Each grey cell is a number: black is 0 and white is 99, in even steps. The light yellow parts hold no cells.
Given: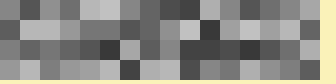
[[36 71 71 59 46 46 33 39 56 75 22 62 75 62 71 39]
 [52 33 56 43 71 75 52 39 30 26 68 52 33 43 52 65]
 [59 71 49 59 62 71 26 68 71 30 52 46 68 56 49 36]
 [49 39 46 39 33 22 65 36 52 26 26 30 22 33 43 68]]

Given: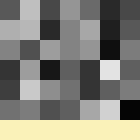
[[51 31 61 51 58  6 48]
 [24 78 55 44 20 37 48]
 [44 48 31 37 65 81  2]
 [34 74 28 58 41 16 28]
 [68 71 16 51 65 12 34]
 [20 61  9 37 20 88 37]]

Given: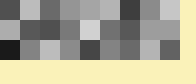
[[10 51 73 54 27 51 41 70 38]
 [31 73 41 58 64 70 24 54 77]
 [67 34 31 47 81 44 34 61 61]]

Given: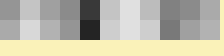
[[66 84 69 58 14 80 87 80 47 62 69]
 [58 76 62 54 22 76 87 73 50 54 66]]

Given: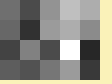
[[40 19 60 67 54]
 [43 29 57 74 67]
 [36 32 46 60 22]
 [26 50 29 99 15]]

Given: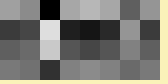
[[23 27 86 12  8 16 58 23]
 [37 41 78 33 27 33 50 37]
 [47 44 19 50 54 50 41 47]
 [62 54  0 65 71 65 37 58]]

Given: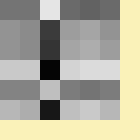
[[45 45 89 41 38 41]
 [51 51 74 48 45 48]
 [57 54 23 61 64 57]
 [57 54 20 64 67 61]
 [71 67  9 74 78 71]
 [78 78  2 82 85 85]]

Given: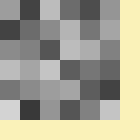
[[73 64 76 36 46 39]
 [61 26 73 42 30 58]
 [46 54 61 64 36 26]
 [82 22 58 33 50 76]
 [26 42 54 70 46 64]
 [54 50 33 73 67 50]]
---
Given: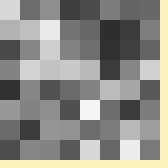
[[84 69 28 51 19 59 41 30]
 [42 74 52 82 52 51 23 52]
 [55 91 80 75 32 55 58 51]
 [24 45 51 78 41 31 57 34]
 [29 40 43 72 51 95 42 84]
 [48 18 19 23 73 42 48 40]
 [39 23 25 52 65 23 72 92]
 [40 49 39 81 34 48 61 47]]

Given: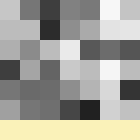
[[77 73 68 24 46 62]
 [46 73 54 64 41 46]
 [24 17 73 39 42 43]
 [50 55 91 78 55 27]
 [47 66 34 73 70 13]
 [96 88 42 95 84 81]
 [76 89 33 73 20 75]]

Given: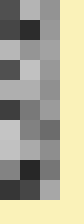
[[31 27 71 31 68 24 76 75 51 21]
 [70 17 58 75 68 47 50 66 15 27]
 [57 59 63 59 56 60 42 55 46 65]]

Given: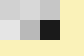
[[81 89]
 [84 72]
 [77 10]]

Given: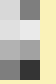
[[84 87 69 49]
 [49 91 63 20]]

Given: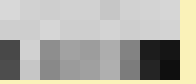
[[84 80 28 30]
 [81 80 81 77]
 [80 83 55 53]
 [81 80 63 60]
 [81 80 61 62]
 [77 82 67 68]
 [81 80 51 48]
 [82 81 11 14]
 [83 82  8  6]]

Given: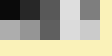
[[ 4 67]
 [15 58]
 [34 37]
 [86 85]
 [49 79]]

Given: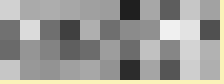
[[81 44 41 77]
 [66 85 58 59]
 [67 43 51 57]
 [65 25 37 62]
 [62 68 42 65]
 [61 43 61 57]
 [12 54 42 17]
 [65 56 75 64]
 [36 93 52 33]
 [77 88 82 80]
 [63 31 69 68]]

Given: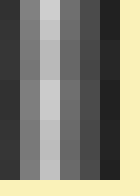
[[19 20 21 21 19 19 20 21 20]
 [50 48 47 46 49 49 47 47 48]
 [80 76 72 72 79 78 74 73 75]
 [43 42 40 40 43 42 41 40 41]
 [29 29 28 27 29 29 28 28 29]
 [13 13 15 15 13 13 14 14 13]]
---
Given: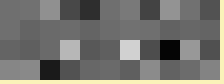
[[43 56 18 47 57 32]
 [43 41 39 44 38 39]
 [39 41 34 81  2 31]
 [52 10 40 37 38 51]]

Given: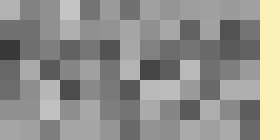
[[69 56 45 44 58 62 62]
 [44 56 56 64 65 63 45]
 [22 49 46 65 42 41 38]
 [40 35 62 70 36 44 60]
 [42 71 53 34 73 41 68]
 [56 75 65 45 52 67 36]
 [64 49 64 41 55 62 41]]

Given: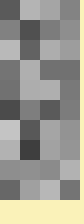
[[35 64]
 [50 48]
 [72 67]
 [45 44]
 [44 68]
 [29 35]
 [76 64]
 [69 63]
 [55 54]
 [40 71]]

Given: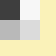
[[24]
 [72]]

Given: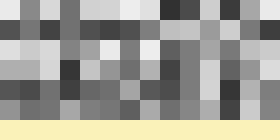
[[91 84 81 92 19 80 65]
 [32 26 31 31 74 60 47]
 [86 84 63 48 37 64 74]
 [68 83 76 43 26 81 58]
 [33 44 40 64 30 82 69]
 [57 45 49 37 43 67 79]]

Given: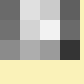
[[41 79]
 [44 94]
 [54 60]]
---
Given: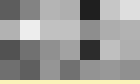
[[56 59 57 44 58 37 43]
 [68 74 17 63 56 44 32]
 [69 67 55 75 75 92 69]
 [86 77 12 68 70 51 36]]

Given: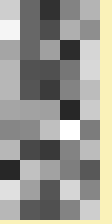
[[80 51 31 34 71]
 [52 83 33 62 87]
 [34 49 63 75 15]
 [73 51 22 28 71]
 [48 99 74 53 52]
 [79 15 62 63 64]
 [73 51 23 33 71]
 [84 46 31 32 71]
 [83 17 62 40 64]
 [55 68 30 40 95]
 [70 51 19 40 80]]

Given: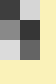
[[39 85]
 [21 53]
 [83 24]]

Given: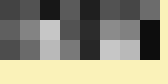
[[ 5 72 77 15 47 72 41 30]
 [ 5 50 54 17 32 77 51 37]
 [42 27 32 12 35  9 32 26]]

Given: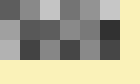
[[27 53 27 52 26 69]
 [19 47 53 36 34 62]
 [77 57 45 76 53 36]]

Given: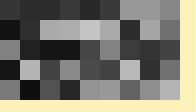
[[70 55 38 59 57 15 32  6 47]
 [44 19 72 26 29 53 26 70  8]
 [26 20 23 51 27  8  8 13 50]
 [43 64 17 66 76 67 66 18  7]
 [52 59 59 22 16 22 17 17 21]]

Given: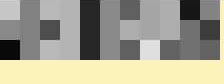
[[38 44 38 86 37 53 15 70 72 50  4]
 [23 44 67 64 67 53 15 70 30 50 53]
 [51  9 67 64 37 53 15 70 72 50 77]]
